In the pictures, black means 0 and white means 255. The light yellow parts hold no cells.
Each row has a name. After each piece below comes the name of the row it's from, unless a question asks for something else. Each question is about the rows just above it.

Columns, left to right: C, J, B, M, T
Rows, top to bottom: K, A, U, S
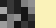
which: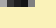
A
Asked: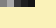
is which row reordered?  A
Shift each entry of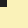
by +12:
[44]
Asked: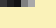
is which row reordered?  A
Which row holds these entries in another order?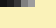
S
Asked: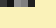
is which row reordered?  U

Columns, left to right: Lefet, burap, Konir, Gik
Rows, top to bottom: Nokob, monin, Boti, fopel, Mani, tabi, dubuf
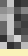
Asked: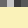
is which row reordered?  fopel
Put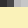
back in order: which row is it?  dubuf
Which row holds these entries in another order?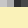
Boti
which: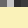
Nokob

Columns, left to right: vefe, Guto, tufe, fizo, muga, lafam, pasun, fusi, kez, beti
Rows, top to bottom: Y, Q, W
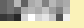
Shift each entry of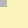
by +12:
[195]
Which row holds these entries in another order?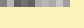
Q
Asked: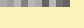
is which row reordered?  Y
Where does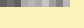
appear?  Q
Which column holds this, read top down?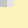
pasun
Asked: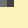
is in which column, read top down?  Guto
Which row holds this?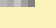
Q

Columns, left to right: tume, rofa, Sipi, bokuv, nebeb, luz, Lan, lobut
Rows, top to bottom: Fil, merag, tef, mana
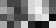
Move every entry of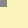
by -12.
[125]
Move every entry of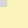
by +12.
[226]
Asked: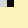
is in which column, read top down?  luz
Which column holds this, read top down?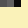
lobut
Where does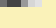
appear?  tef

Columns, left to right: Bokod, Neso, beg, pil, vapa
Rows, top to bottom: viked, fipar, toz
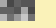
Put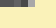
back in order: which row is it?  viked
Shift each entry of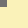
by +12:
[125]
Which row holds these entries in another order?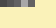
fipar
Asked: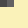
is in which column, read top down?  Neso
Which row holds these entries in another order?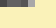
fipar
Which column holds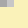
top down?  pil
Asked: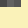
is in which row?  viked

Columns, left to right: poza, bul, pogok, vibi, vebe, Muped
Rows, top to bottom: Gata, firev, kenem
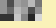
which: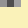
Gata
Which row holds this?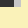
kenem
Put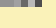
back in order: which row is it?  firev
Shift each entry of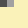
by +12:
[90 173]
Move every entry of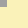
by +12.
[173]
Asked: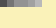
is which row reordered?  Gata
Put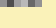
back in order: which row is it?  firev

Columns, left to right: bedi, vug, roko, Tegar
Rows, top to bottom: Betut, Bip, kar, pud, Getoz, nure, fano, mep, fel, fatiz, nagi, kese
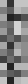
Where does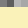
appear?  Bip
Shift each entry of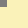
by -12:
[113]
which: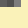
nagi
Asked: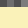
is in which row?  nure
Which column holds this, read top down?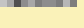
Tegar

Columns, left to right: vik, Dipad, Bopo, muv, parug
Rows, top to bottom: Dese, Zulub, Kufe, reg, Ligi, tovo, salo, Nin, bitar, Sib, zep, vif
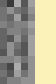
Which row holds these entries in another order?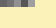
salo
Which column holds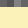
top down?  vik

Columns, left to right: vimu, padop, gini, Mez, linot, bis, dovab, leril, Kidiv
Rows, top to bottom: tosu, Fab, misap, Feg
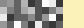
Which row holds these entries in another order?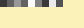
Feg
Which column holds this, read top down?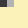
Kidiv
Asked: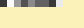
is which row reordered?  misap

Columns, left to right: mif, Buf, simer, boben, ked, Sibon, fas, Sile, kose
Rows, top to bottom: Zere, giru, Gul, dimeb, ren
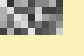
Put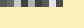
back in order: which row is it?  ren
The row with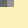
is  dimeb
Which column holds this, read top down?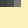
kose
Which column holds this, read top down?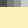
kose

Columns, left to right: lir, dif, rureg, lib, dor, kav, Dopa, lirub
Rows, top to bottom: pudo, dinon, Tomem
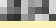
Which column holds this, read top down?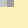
lib
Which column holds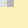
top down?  lir

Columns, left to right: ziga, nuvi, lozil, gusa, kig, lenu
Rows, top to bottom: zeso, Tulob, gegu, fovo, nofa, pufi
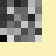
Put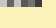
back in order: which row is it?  fovo
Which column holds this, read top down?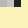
kig
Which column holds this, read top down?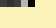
ziga
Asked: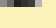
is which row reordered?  zeso
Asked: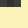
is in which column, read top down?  ziga
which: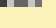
Tulob
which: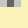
fovo

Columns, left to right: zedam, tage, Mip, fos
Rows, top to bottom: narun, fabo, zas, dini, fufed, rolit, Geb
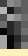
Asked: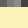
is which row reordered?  narun
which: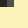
rolit
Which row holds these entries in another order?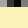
Geb
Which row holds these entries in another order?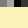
Geb
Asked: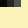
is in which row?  rolit
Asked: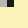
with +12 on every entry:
[194 37]
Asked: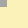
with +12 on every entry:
[178]

